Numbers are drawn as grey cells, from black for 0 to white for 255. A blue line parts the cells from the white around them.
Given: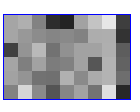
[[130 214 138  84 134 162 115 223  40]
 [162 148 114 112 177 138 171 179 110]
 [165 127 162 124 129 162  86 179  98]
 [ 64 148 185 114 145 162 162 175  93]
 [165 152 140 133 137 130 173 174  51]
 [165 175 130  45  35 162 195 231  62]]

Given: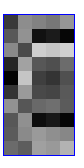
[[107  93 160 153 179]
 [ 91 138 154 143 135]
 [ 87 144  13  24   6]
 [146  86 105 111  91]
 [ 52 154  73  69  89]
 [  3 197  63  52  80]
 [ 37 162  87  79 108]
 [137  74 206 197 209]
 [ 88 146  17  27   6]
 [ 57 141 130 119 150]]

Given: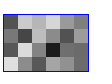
[[223 140  88 165 145 108]
 [ 87 219 131  27 111 107]
 [120  70 189 139  82 156]
 [ 83 203 182 214 154 127]]

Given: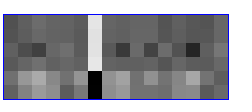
[[ 97 130 154 142  92 120   2 142 153 114 114 110 136 138  90 105]
 [112 151 170 136 113 148   1 146 162 113 145 115 134 167 115  94]
 [ 89 101 112  97 103  97 231  99  96  96  99  85 102  92  91 104]
 [ 96  77  64 103 111  91 226  89  57 106  67 108  82  37  95 118]
 [ 83  93 104  99  98  90 225  99  96 102 102  85  94  86  87 103]
 [ 81  95 108 100  99  92 229 101  97 101 101  84  96  87  84 103]]

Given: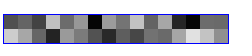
[[205 167 102  35 154 123  82  41  94  71 114 106 166 225 195 144]
 [ 80 100  67 192 108 151   5 155 116 194  99 167  38   6 108 106]]

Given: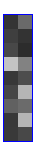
[[ 57  72]
 [ 56 181]
 [ 97 107]
 [ 70 181]
 [ 56  77]
 [195 130]
 [ 72  44]
 [ 63  51]
 [ 52 106]]
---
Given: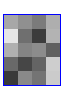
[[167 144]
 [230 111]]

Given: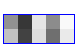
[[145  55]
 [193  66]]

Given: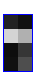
[[ 35  17]
 [212 176]]

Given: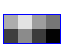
[[173 227]
 [ 62 139]]

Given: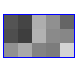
[[84 69]
 [78 62]]

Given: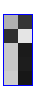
[[176  53]
 [ 47 229]]

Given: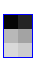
[[  5  36]
 [184 163]]
